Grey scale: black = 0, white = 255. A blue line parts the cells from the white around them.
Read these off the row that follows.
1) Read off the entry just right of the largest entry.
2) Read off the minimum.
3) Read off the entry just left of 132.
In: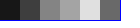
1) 105
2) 23
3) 62

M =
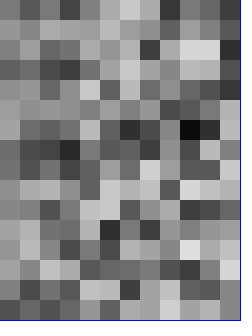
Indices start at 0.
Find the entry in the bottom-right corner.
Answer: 135
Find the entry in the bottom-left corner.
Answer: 81
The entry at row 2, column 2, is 102
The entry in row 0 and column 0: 121
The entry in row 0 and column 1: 88
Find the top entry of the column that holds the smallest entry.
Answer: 121
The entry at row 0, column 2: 121
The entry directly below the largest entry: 62
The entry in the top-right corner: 62
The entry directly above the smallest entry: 88
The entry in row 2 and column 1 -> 157
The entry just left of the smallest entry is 135
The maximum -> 222
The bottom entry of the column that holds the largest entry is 163
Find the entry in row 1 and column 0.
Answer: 150
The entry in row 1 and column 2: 171
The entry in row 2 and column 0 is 128
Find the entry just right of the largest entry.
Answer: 171
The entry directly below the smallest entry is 75

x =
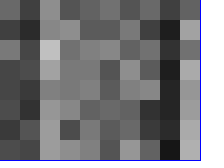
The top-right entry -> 98
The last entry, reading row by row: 176
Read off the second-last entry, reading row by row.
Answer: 22
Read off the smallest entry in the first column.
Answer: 58
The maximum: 192
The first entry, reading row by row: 105
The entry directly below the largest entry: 162
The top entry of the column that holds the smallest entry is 64
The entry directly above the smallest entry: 43
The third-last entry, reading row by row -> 98
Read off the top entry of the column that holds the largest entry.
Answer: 142
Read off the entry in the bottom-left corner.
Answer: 76
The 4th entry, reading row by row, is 84
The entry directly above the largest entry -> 135
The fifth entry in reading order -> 98
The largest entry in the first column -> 121
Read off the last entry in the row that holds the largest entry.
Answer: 113

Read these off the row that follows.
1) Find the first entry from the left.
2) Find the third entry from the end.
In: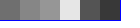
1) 111
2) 230

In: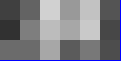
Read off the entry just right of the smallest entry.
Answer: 126
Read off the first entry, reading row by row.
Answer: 64
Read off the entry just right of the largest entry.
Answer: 153
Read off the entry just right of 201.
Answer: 71
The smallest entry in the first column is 49

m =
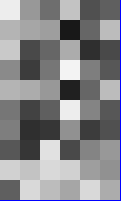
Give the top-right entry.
95
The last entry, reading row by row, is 172
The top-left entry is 237
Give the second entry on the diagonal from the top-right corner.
102
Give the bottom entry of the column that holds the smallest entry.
166
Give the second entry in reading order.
152
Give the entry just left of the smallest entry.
158
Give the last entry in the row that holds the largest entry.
87
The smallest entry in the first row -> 80
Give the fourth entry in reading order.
195
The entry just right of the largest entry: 126
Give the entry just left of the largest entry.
118
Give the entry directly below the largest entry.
32

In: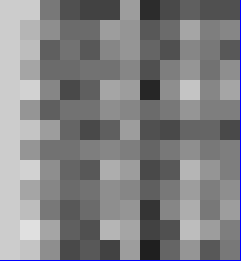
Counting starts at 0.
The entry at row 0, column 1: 204
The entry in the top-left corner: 204
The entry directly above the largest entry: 189
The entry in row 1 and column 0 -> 204
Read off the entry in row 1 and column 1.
181
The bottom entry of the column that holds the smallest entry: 31
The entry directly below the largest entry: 196
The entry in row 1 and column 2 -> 142
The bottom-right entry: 120
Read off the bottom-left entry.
204
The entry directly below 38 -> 107
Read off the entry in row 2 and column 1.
189
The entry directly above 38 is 80
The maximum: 224
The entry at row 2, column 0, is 204
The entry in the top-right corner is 80
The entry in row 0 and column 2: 120
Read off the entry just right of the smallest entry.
101
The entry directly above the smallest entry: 66

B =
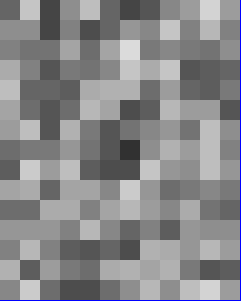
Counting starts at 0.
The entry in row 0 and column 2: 69
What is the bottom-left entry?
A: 135
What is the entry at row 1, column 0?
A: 142
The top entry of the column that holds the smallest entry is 69
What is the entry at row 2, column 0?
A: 129
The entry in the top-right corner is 156
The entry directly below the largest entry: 197
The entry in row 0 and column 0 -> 101
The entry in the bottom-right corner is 156
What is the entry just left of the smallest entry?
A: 85
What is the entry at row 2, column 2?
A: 115
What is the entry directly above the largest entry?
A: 150
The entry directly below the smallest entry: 77
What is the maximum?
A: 219
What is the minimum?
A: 49
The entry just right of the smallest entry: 142
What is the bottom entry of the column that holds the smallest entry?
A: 142
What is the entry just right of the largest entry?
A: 121
